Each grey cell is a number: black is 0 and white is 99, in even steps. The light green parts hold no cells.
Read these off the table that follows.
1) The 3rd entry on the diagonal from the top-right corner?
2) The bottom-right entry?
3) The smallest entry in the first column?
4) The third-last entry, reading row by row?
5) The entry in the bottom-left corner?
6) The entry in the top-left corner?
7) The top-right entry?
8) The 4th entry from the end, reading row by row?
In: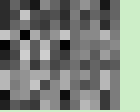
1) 53
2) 48
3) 1
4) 61
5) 13
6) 17
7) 39
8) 71

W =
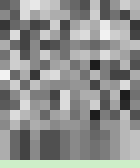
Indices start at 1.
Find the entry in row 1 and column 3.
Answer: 85
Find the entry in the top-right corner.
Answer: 71
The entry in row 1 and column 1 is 35
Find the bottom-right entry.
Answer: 75
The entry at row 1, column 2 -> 44
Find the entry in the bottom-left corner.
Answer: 67
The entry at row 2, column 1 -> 53
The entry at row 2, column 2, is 35

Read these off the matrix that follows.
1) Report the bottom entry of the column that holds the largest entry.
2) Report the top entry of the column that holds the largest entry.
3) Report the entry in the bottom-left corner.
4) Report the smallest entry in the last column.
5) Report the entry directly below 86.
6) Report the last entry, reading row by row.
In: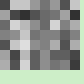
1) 82
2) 77
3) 67
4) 19
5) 72
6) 23

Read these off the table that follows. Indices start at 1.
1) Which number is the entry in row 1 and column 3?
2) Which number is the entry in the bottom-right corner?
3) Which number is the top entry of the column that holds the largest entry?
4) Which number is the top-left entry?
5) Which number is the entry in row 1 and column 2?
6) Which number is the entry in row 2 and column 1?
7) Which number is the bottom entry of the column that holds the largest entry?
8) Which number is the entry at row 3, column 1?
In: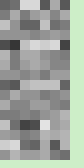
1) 84
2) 43
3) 34
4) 39
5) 43
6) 48
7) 66
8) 75

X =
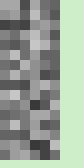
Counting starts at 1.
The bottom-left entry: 43
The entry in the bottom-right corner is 43
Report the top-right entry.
39
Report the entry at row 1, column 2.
65
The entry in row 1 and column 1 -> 65
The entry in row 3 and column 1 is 26
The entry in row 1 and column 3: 30
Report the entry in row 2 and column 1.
56
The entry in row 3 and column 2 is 30

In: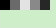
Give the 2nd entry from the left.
41
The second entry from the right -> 53
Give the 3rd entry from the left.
88

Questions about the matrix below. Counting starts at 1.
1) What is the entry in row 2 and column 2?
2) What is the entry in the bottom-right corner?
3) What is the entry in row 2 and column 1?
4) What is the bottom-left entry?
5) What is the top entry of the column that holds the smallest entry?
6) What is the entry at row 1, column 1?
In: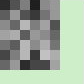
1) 59
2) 63
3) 36
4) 40
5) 12
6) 17
